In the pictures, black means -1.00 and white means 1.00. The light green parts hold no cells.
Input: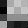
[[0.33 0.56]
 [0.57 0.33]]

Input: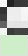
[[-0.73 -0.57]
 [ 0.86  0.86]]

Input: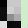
[[0.58 0.58]
 [0.63 0.51]]

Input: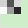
[[-0.34  0.72]
 [ 0.24 -0.70]]

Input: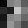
[[ 0.00  0.11]
 [-0.77  0.54]]

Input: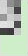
[[ 0.11 -0.06]
 [ 0.46 -0.46]]

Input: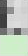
[[0.61 0.73]
 [0.13 0.68]]
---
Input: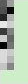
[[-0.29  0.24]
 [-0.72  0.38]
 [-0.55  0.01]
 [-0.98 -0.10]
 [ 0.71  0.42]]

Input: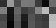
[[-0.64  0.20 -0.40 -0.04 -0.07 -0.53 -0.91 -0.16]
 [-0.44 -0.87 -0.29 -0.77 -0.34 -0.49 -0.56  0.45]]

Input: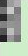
[[-0.52  0.23  0.38]
 [-0.69  0.00  0.08]
 [-0.33  0.49  0.13]]

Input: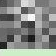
[[-0.36 -0.18  0.06  0.71  0.57 -0.06 -0.05  0.13]
 [-0.46 -0.51 -0.08  0.63  0.92  0.30 -0.16  0.50]
 [-0.18 -0.24 -0.19 -0.01 -0.31  0.17 -0.34  0.18]
 [-0.72  0.24  0.09  0.09 -0.14  0.19 -0.05 -0.33]]

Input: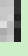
[[ 0.50  0.53 -0.62]
 [ 0.56  0.62 -0.73]
 [ 0.33  0.47 -0.76]]

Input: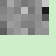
[[-0.04  0.31  0.09 -0.07  0.01  0.18  0.56]
 [ 0.09  0.14  0.21  0.11  0.06  0.10 -0.31]
 [-0.27  0.10  0.20  0.32 -0.09  0.16  0.14]]

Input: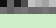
[[-0.88 -0.19 -0.77 -0.39  0.53  0.39  0.28  0.49]]
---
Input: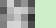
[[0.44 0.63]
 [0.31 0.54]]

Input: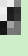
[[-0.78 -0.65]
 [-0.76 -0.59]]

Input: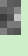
[[-0.23  0.07]
 [-0.36  0.53]]

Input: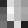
[[0.92 0.47]
 [0.77 0.47]]

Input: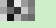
[[-0.17 -0.60]
 [-0.84  0.47]]

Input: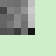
[[ 0.02 -0.04]
 [-0.19  0.08]]
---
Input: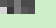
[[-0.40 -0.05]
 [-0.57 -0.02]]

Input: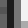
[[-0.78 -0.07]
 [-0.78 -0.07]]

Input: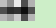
[[ 0.12  0.84]
 [-0.66 -0.61]]

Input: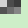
[[-0.40 -0.54]
 [-0.15  0.04]]

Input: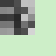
[[-0.53 -0.39]
 [ 0.08 -0.43]]

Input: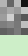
[[-0.21  0.46]
 [ 0.32  0.21]]

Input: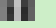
[[-0.31  0.51]
 [-0.62  0.45]]

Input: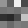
[[-0.27  0.88]
 [-0.06 -0.11]]
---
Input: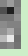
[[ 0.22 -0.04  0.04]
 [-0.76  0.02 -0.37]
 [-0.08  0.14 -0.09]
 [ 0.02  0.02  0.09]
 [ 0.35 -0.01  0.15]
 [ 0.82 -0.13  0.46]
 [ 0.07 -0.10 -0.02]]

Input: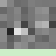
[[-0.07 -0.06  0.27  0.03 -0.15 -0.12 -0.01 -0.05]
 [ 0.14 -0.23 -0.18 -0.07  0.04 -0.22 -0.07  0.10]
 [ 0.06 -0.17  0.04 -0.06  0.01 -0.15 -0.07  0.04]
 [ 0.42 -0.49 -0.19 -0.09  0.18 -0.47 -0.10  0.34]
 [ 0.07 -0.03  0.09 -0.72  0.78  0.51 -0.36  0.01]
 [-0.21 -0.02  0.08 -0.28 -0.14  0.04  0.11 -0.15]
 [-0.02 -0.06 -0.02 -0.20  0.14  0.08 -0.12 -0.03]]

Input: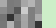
[[ 0.41  0.13  0.33 -0.04 -0.02  0.30]
 [-0.01  0.13  0.09 -0.04 -0.32  0.59]
 [-0.01  0.34 -0.09 -0.60 -0.02  0.30]
 [-0.01 -0.59 -0.07  0.40 -0.09  0.29]]

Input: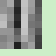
[[ 0.24 -0.38  0.13  0.32 -0.56  0.52]
 [ 0.20 -0.29  0.16  0.07 -0.71  0.48]
 [-0.02 -0.20  0.42  0.13 -0.63  0.56]
 [-0.08 -0.14  0.50  0.00 -0.73  0.57]
 [ 0.03 -0.31  0.18  0.17 -0.29  0.52]
 [ 0.10 -0.49  0.01  0.12 -0.13  0.36]
 [ 0.25 -0.52  0.10  0.21 -0.75  0.04]]

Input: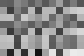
[[-0.04 -0.33 -0.25 -0.27  0.07 -0.05 -0.27 -0.04 -0.31 -0.08  0.24 -0.29]
 [ 0.56  0.62  0.23 -0.51 -0.01 -0.26  0.45 -0.45  0.44  0.44 -0.43  0.40]
 [-0.31  0.42  0.47  0.48 -0.17  0.56  0.34  0.18  0.42 -0.18  0.23 -0.10]
 [ 0.02 -0.33 -0.23 -0.24  0.10 -0.04 -0.26  0.02 -0.29 -0.02  0.28 -0.24]
 [ 0.54  0.68  0.24 -0.55 -0.07 -0.29  0.47 -0.51  0.47  0.41 -0.50  0.38]
 [-0.14  0.35  0.50  0.53 -0.43  0.53  0.32  0.16  0.55 -0.26  0.25 -0.06]
 [-0.15  0.32  0.45  0.47 -0.46  0.47  0.29  0.12  0.54 -0.29  0.13 -0.07]
 [ 0.84  0.82  0.18 -0.73  0.47 -0.63  0.57 -0.86  0.26  0.79 -0.47  0.68]]

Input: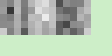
[[ 0.02  0.43  0.18  0.03  0.40 -0.02  0.43  0.63  0.73  0.46 -0.37  0.08
   0.00]
 [ 0.31  0.49  0.22 -0.56  0.44 -0.06  0.21  0.74  0.59  0.52 -0.09 -0.24
  -0.18]
 [ 0.42  0.28  0.07 -0.02  0.36 -0.10  0.48  0.45  0.84  0.52  0.08  0.00
  -0.17]
 [ 0.13  0.33  0.08  0.10  0.37  0.05  0.39  0.53  0.31  0.50 -0.26 -0.44
   0.09]
 [-0.02  0.60  0.59  0.01  0.33 -0.30  0.35  0.50  0.28  0.39 -0.24  0.07
  -0.24]]
